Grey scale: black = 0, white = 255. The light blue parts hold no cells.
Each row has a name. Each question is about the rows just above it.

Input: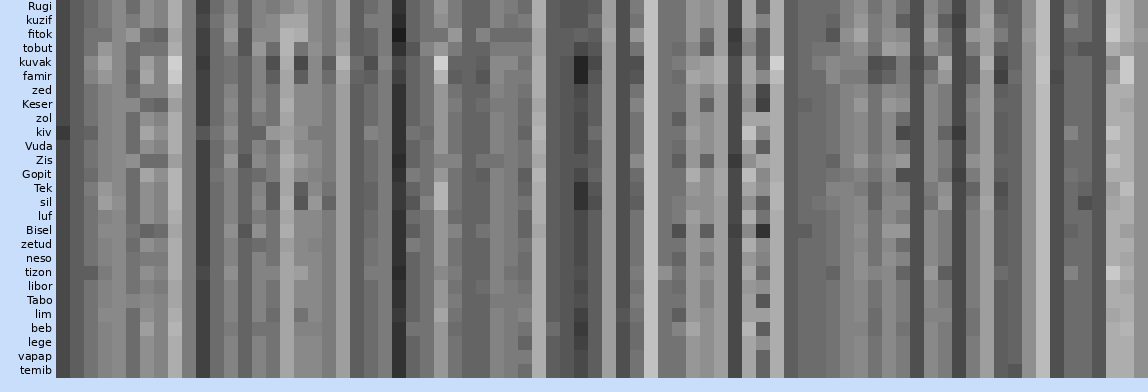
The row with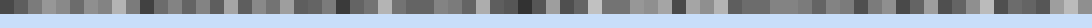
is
Tek
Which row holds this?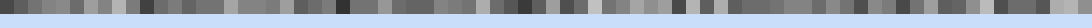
beb
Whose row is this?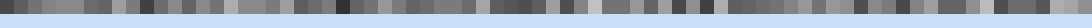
Keser
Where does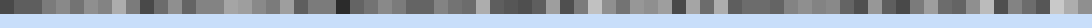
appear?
tizon
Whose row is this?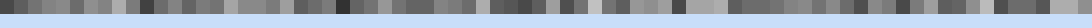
zol

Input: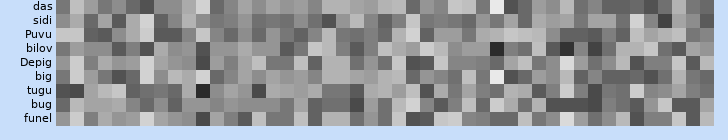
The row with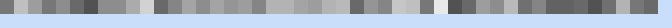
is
das
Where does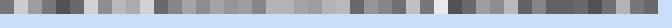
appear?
big
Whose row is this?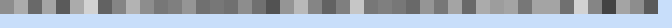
sidi

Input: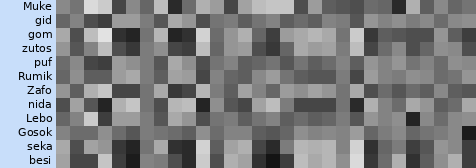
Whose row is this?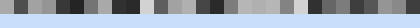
seka
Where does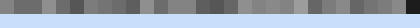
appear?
Gosok
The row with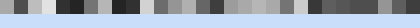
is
gom
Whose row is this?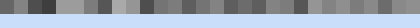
gid
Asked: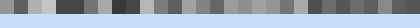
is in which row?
Zafo

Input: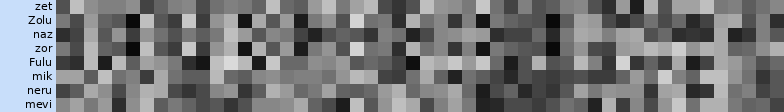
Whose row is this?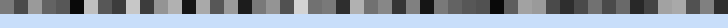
Zolu
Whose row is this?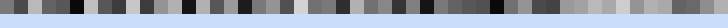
zor
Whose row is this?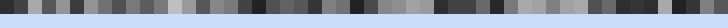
naz
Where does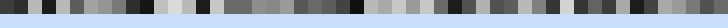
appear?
Fulu

